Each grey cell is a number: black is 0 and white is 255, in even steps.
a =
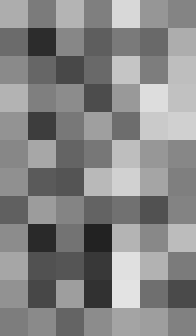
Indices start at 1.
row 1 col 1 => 173
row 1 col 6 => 150
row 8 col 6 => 81
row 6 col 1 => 135
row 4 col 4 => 76
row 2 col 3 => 135
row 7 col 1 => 144
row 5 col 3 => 120
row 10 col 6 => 178
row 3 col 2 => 102
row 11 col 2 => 71
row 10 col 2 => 81
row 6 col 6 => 151
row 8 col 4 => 99
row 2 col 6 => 105
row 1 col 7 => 132
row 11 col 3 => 158
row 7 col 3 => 84
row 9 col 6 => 136
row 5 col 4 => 159
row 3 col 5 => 197
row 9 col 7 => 188
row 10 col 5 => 224
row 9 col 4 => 34
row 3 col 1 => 138
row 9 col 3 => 115
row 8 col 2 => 156

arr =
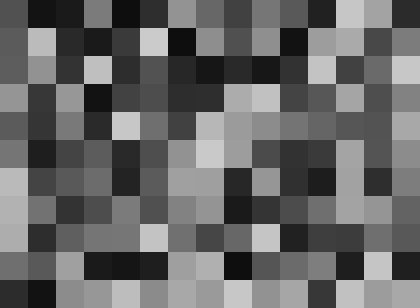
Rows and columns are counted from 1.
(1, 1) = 81
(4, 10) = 193
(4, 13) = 165
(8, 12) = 111
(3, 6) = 82
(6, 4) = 92
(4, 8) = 46
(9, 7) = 112
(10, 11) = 107
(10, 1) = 111
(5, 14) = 83
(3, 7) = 39
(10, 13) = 30
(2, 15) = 124
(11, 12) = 55
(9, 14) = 111
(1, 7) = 147
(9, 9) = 103
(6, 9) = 157
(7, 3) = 89
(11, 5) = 189
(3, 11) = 50
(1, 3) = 26
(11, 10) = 146
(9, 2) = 45
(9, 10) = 197
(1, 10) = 118
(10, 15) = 31
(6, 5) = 41
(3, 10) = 23
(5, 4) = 42
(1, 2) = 19
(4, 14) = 78
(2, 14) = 72
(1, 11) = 89
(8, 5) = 123

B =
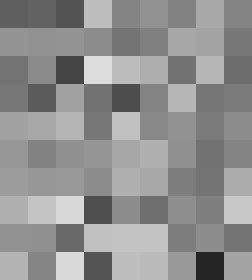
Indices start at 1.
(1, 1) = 95
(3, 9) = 109
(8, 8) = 127
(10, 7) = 153
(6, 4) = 149
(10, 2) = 133
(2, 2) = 145
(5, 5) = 192
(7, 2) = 150
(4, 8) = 118
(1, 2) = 99
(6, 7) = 144
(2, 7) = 167
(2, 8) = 163
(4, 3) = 161
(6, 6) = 176
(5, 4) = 119
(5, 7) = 145
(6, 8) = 114
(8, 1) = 175
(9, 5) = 195
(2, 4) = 140
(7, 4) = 140
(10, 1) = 179
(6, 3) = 144
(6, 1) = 150
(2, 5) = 116
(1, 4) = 190
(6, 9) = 132

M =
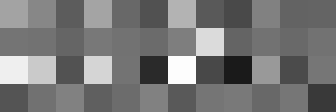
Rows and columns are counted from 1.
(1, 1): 163
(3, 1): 239
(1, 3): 92
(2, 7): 126
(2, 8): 219
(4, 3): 129
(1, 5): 104
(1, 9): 73
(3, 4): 213
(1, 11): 99
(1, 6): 81
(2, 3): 101
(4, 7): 89
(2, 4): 120
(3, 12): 118

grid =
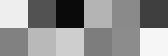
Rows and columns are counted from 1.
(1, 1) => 238
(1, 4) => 180
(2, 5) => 140

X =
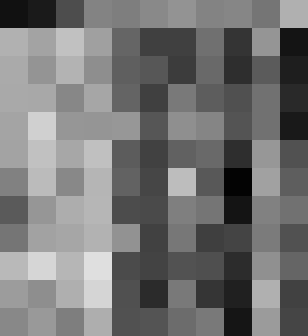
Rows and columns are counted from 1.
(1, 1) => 17
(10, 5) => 75
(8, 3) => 173
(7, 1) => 129
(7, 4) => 181
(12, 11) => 69
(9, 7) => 119
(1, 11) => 176
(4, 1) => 169
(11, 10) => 176
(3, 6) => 87
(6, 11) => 81
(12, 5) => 81
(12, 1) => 136
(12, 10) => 155
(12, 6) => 84
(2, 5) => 101
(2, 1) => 177
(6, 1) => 163
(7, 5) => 98
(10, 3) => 182
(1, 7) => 147
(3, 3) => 179
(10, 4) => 223
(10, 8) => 79
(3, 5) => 95
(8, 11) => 113
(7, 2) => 187
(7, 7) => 189
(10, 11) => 101
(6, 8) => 105
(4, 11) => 41
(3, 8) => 105
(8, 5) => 76
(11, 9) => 32
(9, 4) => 178
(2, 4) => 160

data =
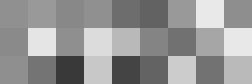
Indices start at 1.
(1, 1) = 144
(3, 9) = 186
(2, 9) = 232
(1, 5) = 109
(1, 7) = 153
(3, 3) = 57
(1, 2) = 153
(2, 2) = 229

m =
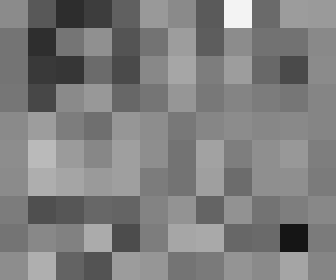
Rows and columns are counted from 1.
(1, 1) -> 139
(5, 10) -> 135
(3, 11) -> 74
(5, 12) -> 133
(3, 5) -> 74
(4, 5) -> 103
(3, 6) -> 136
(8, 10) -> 115
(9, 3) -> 129
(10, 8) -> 122
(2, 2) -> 46
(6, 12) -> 126
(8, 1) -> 124
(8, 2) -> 79
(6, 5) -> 159
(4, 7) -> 150
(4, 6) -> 117
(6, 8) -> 162
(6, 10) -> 143
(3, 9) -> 157
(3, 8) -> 125
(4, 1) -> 118
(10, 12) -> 133
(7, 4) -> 154
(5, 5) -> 150
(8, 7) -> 147
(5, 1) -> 138
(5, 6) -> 141
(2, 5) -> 84
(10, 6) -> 150

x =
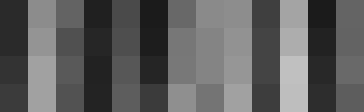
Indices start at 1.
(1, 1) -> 42
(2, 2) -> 148
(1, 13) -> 100
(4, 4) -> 35
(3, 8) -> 132
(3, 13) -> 105
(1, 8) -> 138
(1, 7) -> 104
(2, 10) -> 68
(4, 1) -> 59
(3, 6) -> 37
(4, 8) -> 116
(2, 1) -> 42
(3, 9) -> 150
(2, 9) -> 146
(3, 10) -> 68
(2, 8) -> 132
